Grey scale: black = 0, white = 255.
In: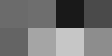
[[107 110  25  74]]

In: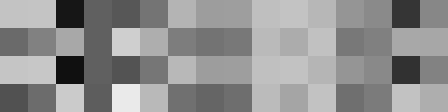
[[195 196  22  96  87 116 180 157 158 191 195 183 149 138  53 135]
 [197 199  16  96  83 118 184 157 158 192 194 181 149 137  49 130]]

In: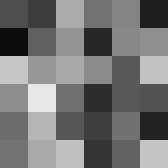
[[ 78  60 171 114 131  30]
 [197 150 168 139  89 194]
 [108 181  87  63 113  35]]

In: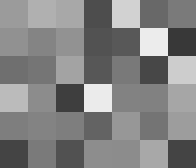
[[155 176 168  77 210 104 122]
 [111 117 163  87 121  71 205]
 [126 131 126  99 151 116 157]]

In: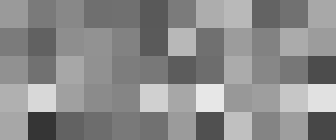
[[154 122 136 111 112  89 123 173 185  99 113 168]
 [145 113 167 145 125 120  92 109 171 135 119  76]
 [167  53  98 109 121 113 155  80 192 132 158  71]]

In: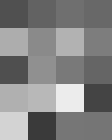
[[ 80  98 111 104]
 [ 79 144 121 101]
 [211  58 118 117]]

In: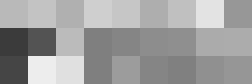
[[185 195 176 207 198 174 192 227 151]
 [ 69 237 224 127 156 133 128 144 150]]

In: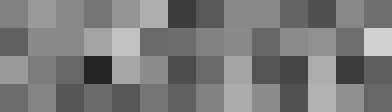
[[129 155 136 116 149 175  60  88 135 136 100  80 135 111]
 [154 124 103  37 166 140  76 106 164  85  69 173  59  94]]
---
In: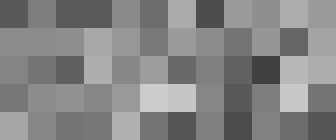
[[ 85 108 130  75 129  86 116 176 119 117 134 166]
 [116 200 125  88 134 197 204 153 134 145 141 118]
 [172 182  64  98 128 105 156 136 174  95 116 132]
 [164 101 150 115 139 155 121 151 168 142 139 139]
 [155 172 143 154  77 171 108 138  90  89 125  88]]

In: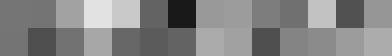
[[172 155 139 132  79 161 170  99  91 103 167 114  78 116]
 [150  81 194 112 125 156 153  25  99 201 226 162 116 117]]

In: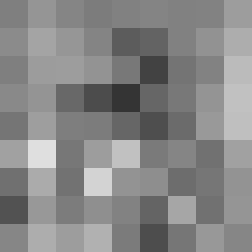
[[134 152 118  77 123 177 157 173 134]
 [149 113 166 100 130 143 124 152  82]
 [147 118 109 142 147 211 114 171 112]
 [161 113 133 122 193 157 119 223 161]
 [191 153 107  78 102 124 126 158 117]
 [193 148 120 102  52  76 104 148 137]
 [187 130 116  66 120 147 157 156 127]
 [173 146 129  99  92 132 150 164 139]
 [157 130 129 132 129 124 133 149 127]]

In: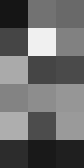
[[ 31  25  44]
 [154  76 174]
 [150 141 131]
 [ 74  69 170]
 [129 240  69]
 [105 114  21]]

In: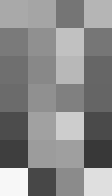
[[223 139  71 247]
 [ 56 159 156  62]
 [ 74 205 161  76]
 [101 128 144 107]
 [102 184 136 111]
 [118 193 144 122]
 [181 117 165 169]]

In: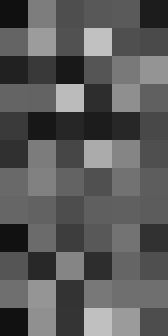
[[ 77 155 192  52 144  17]
 [111 111 120  51 149 111]
 [ 79 101  45 133  40  85]
 [ 49 115  88  61 107  17]
 [ 92  96  95  77  98 102]
 [ 93 114  80  99 129 105]
 [ 79 133 171  70 124  48]
 [ 72  39  28  38  23  58]
 [ 96 143  45 187  99 100]
 [148 121  85  24  57  33]
 [ 74  79 193  81 156 100]
 [ 28  90  88  78 125  16]]

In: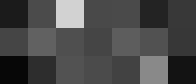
[[ 19 137  66  75  82  45   7]
 [ 55  81  93  69  79  97  69]
 [ 56  35  74  73 210  75  27]]

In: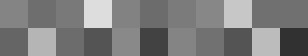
[[ 49 188  84 113 132  66 137  84 108 181 101]
 [112 112 199 135 123 108 130 221 121 110 132]]
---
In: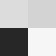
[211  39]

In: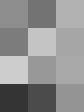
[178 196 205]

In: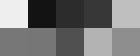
[191 179]

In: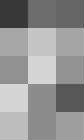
[101 197 144]

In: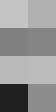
[177 128]

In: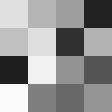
[ 34  48 240 250]

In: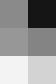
[ 21 151]

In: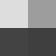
[157  67]

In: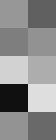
[ 96 126]
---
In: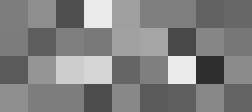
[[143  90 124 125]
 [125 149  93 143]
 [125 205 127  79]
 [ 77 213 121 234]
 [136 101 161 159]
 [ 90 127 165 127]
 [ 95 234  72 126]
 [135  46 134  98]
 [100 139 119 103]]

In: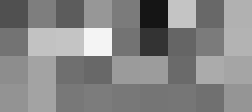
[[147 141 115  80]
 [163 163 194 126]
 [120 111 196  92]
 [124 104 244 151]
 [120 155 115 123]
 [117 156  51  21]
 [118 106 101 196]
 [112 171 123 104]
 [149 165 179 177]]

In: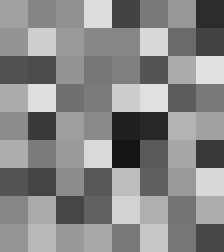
[[149 134  84 174 139 171  81 148 160]
 [185 170  68 124  58 222  75 206 133]
 [152  70 140 155 158 112 148 153 144]
 [168  97  88 217 138 123 118 136 221]
 [120 210 190  21  32 205 127 134  67]
 [199 175  95  89  40 224  84 216 121]
 [118 116 153 167 179  92 171 106 151]
 [ 72 172 216  57 160 120 225  67  44]]

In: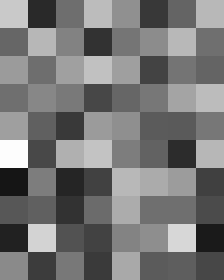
[[138  33  87  21 253 159 111 155 102 201]
 [ 60 211  96 125  72  96 135 110 183  41]
 [120  82  50  37 176  57 121 160 130 110]
 [ 58  66 107  65 195 155  71 193  50 188]
 [169 131 172 184 125 143 102 159 117 144]
 [ 91 142 111 171  98  91 119  67 140  56]
 [ 94 215 111 156  44  90 164 116 184 100]
 [ 71  26  75  64 183 119 188 100 111 184]]

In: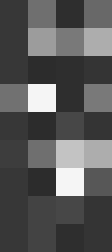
[[ 55  55  55  61  55 113  55  55  55]
 [ 67  67  44 111  44 245  44 156 111]
 [ 46  71 245 195  71  46  46 121  46]
 [ 52  52  87 173  52 121  52 173 104]]

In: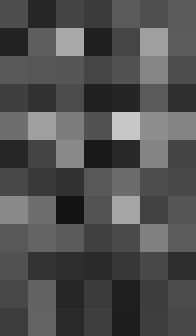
[[ 60  71  82  88 138  71  38 110  63  88  35  78]
 [ 99  98  51  99 110  57  68 159  49  86  95  38]
 [ 41  38  45  91  19  50 138 124  76  85 169  68]
 [ 62  59  42  64  83  88  25  82  32  69  31  59]
 [ 29  30  55  74 165 107  40 199  37  82  69  90]
 [ 62  61  72 128  66  77 132 142  90 133 159  79]
 [ 72  75  46  92  85  72  68 131  48  77  92  91]]

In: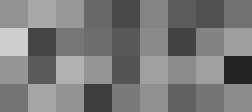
[[117 150 206 146]
 [165  90  68 169]
 [147 177 118 152]
 [ 61 149 109 105]
 [122  84  88  73]
 [144 160 138 132]
 [ 97 140  67  92]
 [117 160 131  80]
 [140  35 159 114]]

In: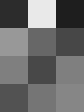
[[ 82 127 152  44]
 [117  72 103 233]
 [134 127  71  30]]
